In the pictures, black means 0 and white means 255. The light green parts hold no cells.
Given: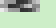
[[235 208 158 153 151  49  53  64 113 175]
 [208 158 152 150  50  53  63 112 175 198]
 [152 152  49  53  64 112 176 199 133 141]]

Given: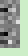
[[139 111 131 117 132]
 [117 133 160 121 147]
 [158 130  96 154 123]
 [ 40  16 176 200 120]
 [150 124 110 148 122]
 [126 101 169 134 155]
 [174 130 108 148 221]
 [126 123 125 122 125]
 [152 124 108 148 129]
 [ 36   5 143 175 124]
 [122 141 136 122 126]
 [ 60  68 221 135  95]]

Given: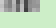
[[203 164 150 177 104 190  63 138 174 162]
 [202 156 129 184  86 170  73 138 150 157]
 [192 147 131 174 111 188  74 143 149 149]]

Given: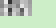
[[158 207 104 209 164 122 228 172]
 [142 232  52 148 147 192 184 157]
 [135 183 147 170 132 225 187 164]
 [170 230  63 192 181  93 224 169]]

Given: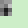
[[129  48 150]
 [134 154 155]
 [147 119 195]
 [103  28 100]]

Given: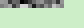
[[125 146 167  57 113 213 210 130  27 109  83 145 110 194 163 133]
 [156 150  55 105  97   1  26  62 106 138 149 102  90 124  52 148]]

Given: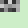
[[ 64 144  72  52 168]
 [127  47 209  47 146]
 [202 161 143 162 174]]

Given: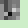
[[147  72 112 123 161]
 [ 98  72 112 124 122]
 [147  72 112 139 122]
 [147  72 112 207 160]
 [147 174  15 124 122]]
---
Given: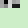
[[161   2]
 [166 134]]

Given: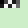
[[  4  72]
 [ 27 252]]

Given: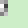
[[178 151]
 [250  64]]

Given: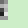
[[109 148]
 [177 194]]

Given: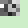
[[131 130]
 [250  70]]

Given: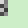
[[216 125]
 [ 69 139]]
